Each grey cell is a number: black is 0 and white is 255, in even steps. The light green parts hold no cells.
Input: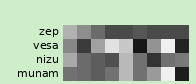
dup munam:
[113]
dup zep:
[74]
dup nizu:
[113]

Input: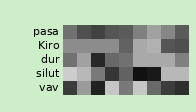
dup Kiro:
[140]
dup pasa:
[91]

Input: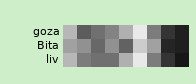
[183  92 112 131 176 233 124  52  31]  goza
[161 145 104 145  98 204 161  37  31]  Bita

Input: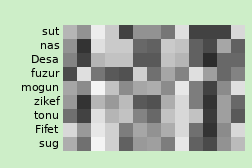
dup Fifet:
[216]
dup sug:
[97]
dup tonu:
[194]
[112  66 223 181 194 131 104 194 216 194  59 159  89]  tonu
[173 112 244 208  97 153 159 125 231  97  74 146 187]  sug

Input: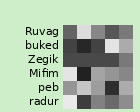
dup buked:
[67]
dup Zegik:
[73]
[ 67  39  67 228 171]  buked

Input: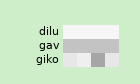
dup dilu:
[246]
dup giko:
[231]
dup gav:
[195]
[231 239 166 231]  giko

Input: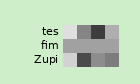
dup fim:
[161]
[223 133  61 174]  tes

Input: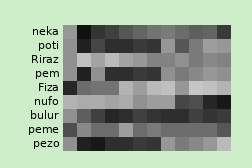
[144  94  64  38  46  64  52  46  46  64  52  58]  bulur
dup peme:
[108]
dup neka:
[100]

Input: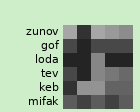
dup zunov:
[166]
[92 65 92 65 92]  mifak
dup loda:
[36]
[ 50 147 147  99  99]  keb
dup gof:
[72]
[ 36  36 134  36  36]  loda

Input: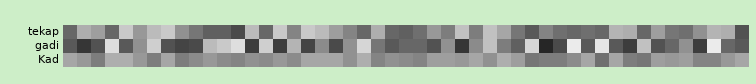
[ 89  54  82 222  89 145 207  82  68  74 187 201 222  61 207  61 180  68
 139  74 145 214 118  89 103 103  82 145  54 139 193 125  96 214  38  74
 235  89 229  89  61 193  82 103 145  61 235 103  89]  gadi
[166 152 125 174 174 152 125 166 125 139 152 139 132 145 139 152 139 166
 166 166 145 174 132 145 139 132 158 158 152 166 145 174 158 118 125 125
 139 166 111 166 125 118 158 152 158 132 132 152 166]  Kad
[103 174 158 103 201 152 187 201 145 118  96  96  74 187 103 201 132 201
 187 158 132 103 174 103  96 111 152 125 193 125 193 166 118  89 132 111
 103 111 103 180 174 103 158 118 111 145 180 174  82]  tekap

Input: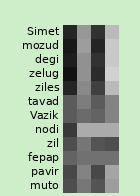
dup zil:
[78]
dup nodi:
[171]
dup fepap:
[113]
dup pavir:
[72]

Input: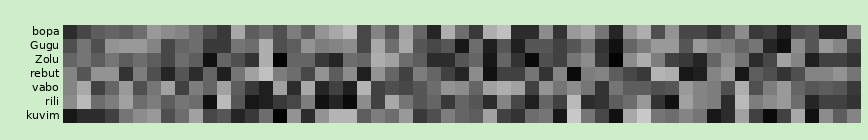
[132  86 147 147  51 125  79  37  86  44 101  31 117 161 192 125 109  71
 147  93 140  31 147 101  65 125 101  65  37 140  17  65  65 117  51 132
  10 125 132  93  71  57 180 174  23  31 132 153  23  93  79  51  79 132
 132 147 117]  rebut
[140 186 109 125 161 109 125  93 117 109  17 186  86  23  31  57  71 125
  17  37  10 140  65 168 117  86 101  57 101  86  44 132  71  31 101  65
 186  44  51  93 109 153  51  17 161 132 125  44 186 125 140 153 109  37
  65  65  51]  rili
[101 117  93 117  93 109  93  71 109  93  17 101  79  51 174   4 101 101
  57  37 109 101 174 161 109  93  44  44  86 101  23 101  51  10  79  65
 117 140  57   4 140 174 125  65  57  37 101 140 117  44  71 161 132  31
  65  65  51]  Zolu

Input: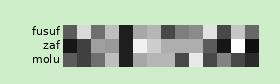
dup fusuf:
[72]
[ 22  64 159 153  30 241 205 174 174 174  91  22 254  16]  zaf
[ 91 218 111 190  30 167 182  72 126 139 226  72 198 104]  fusuf

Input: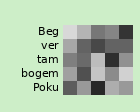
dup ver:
[99]
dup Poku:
[153]

